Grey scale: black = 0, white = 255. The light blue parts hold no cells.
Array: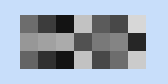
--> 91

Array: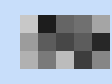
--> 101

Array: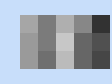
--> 175

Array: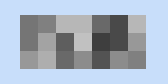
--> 105

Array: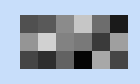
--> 198

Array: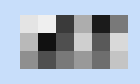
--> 173
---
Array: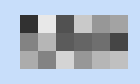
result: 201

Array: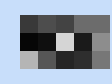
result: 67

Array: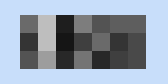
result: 83

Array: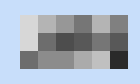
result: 118

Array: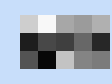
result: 167

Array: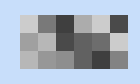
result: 172

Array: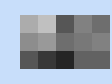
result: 86
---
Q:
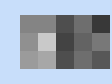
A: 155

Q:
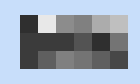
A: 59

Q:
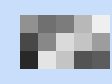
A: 40

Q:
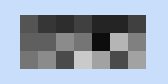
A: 117

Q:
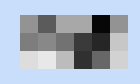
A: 221

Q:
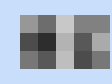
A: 119

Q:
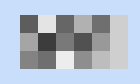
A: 131

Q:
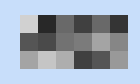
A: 164

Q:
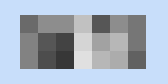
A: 130
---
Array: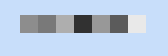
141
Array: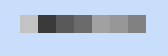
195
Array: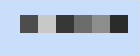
77
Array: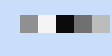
144
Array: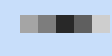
165
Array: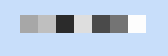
167
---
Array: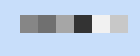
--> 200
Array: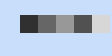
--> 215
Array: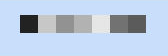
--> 91
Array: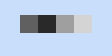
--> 212
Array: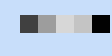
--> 2
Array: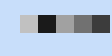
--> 60
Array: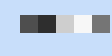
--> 117
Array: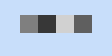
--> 95
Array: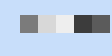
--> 91
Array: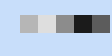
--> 92
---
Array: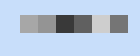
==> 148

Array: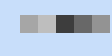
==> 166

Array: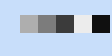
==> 174

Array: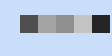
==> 79

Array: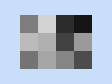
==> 154

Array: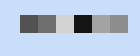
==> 110

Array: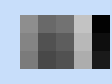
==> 123

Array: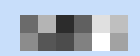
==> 86

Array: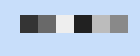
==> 105
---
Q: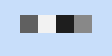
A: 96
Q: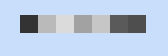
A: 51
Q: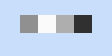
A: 144
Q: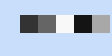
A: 51
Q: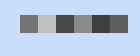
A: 116
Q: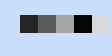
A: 37
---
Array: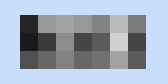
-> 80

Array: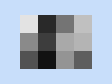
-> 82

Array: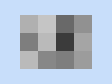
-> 186

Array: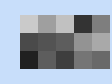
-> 32

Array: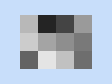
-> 99

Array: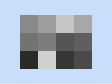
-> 42

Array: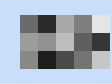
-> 136
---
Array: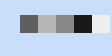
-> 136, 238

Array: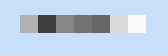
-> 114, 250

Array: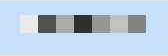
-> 47, 234

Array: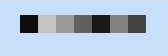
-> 97, 195

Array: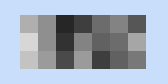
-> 131, 215

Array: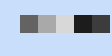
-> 216, 216

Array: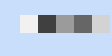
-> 155, 241

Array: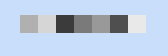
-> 122, 233
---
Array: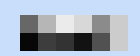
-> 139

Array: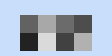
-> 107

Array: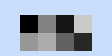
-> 21

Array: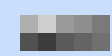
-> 142

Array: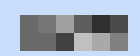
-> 47

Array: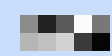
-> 251
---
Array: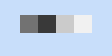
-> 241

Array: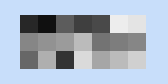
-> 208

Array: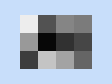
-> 101

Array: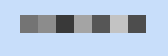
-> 77

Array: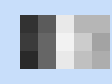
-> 173

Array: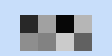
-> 97
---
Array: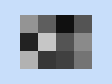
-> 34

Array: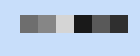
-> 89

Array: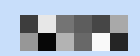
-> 70

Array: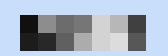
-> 211

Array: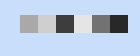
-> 114

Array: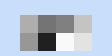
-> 151
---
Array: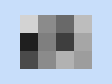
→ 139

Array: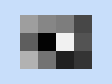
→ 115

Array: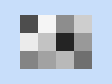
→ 162

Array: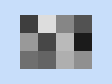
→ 100

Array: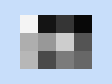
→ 74

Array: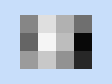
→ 200
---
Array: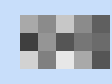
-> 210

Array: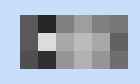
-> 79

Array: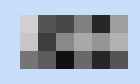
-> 117

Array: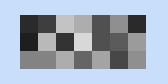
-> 131

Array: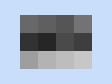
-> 158

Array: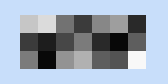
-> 123

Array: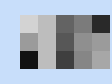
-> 18

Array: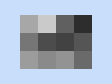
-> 156
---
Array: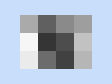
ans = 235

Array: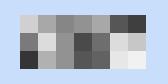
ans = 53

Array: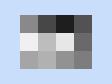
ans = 165

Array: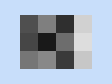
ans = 118

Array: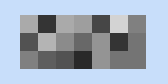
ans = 128

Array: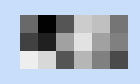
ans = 238

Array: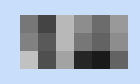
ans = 193

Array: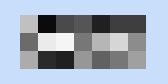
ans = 172
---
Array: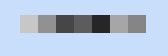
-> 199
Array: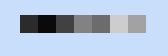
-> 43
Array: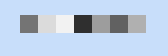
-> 116
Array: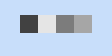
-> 65
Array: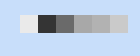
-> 234
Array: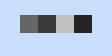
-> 102
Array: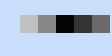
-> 192
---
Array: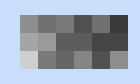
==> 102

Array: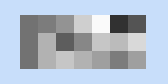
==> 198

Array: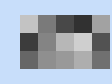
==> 153

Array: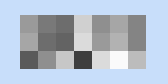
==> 199

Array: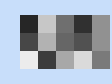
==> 168

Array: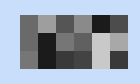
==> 57

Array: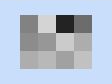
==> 161
